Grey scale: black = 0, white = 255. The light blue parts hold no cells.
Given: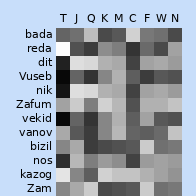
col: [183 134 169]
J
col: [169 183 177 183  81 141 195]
M

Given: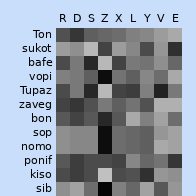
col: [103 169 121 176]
E
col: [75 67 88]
R
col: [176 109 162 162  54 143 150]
E
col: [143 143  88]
R
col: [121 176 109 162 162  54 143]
E

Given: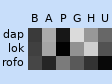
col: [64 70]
B
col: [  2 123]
P
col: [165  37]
A

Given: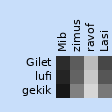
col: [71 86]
Lasi
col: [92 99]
zimus
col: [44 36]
Mib
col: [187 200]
ravof

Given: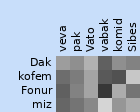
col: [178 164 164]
Vato
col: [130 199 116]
Sibes
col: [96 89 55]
vabak
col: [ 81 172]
komid
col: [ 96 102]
veva
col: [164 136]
Vato

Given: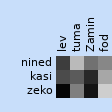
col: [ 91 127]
tuma
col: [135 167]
fod

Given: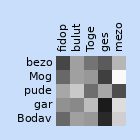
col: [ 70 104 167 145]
fidop
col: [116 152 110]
Toge
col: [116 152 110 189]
Toge
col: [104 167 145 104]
fidop
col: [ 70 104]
fidop

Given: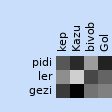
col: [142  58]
kep
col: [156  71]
bivob
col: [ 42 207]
Kazu
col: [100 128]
Gol

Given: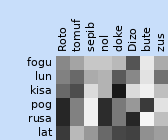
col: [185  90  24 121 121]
doke
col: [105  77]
tomuf

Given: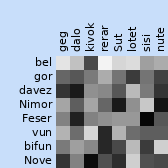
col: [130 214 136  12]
kivok
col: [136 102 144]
rerar
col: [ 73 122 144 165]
kivok

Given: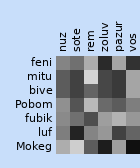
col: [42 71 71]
zoluv
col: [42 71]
zoluv
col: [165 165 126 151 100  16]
vos
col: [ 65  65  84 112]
sote
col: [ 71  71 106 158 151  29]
zoluv
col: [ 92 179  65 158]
pazur
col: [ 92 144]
nuz

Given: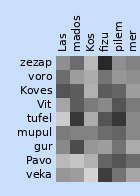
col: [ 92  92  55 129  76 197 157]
mados
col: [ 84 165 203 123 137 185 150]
Las
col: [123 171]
Kos

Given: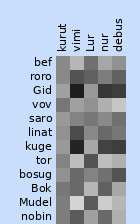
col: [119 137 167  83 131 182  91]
Lur
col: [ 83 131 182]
Lur
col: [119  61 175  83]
debus
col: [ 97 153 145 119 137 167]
Lur

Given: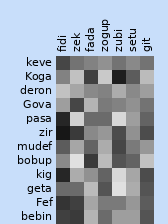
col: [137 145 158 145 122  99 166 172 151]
setu
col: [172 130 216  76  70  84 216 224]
zubi
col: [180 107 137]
fada
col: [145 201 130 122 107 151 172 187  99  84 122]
zogup
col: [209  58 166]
zek

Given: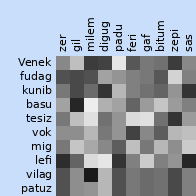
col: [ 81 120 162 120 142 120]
zer
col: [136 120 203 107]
gaf
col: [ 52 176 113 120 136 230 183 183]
digug
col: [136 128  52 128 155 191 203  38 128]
sas

